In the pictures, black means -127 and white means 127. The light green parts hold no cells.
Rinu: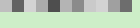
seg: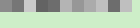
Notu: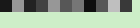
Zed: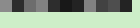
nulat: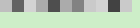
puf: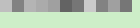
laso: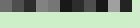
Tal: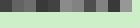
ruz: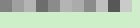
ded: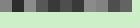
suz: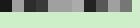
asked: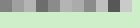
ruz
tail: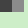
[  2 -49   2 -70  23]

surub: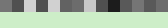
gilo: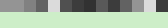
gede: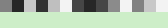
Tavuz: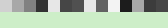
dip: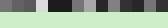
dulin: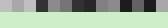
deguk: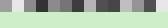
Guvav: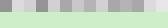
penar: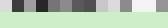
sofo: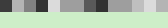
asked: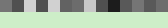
surub
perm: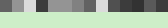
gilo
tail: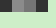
[-88   1  11 -99 -29 -99  40]
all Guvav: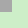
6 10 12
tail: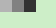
[ 91  30  30 -38 -77  30  30  63  91  52]
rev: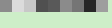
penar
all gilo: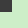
7 10 14

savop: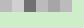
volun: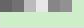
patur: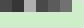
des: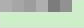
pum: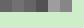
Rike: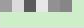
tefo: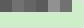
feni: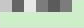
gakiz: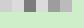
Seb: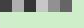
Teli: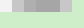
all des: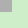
1 4
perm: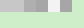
Teli

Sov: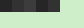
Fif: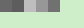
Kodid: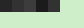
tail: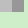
[-14]
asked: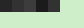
Kodid
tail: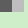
[ 23 -14]

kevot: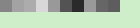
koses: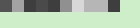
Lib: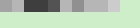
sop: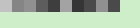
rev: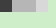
koses
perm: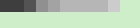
Lib
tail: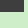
[-44  54  16  54  54  76]

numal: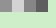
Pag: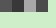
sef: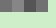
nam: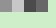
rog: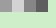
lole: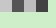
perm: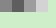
rog
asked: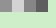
numal

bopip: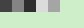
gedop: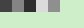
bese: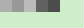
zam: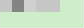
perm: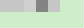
zam
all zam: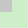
1 4 5
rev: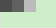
bese
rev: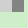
zam
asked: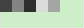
bopip

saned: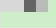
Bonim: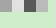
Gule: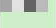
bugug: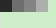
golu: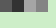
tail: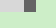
[58]
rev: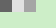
Gule
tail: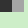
[4]
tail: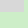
[-27  58]
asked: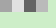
Gule

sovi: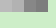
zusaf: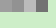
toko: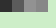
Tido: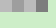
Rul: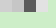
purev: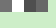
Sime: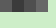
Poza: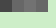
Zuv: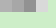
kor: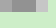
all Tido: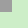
2
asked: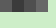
Sime
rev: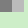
Tido

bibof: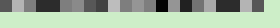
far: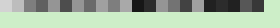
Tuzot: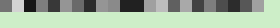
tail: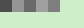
[  41 -104  -83   21  -12  -61   32  -94  -83  -94  -40  -71]
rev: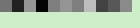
bibof
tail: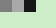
[-83  21 -12 -61  32 -94 -83 -94 -40 -71]
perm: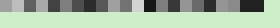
Tuzot
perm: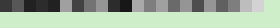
far
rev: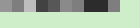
bibof
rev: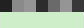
Tuzot

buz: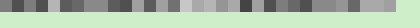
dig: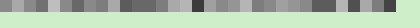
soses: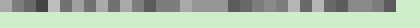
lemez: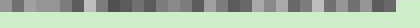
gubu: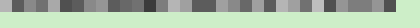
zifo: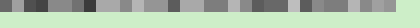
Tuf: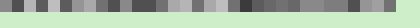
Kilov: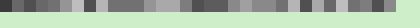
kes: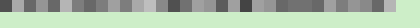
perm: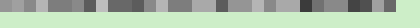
zifo
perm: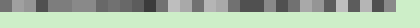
Tuf
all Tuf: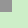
7 31
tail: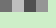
[ -2  -2  21 -47]
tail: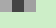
[-47  -2 -23 -47   9   9  21 -23  41  41  32]
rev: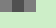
buz
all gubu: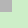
1 15 24

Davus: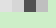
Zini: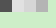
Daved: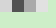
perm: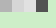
Zini
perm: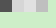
Davus
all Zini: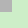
4
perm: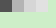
Zini
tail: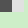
[86 52]

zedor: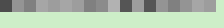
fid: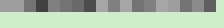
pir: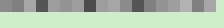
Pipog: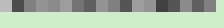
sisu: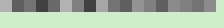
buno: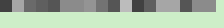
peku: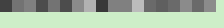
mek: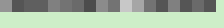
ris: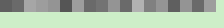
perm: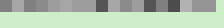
pir
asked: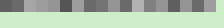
ris
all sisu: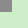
15 18

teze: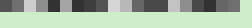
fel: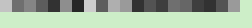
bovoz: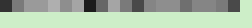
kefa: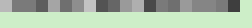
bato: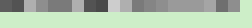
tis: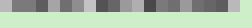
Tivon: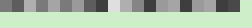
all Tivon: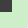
9 13 16 19
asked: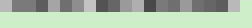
tis

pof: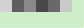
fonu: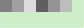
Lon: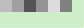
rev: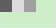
fonu
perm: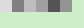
Lon
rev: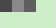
pof
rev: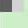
pof

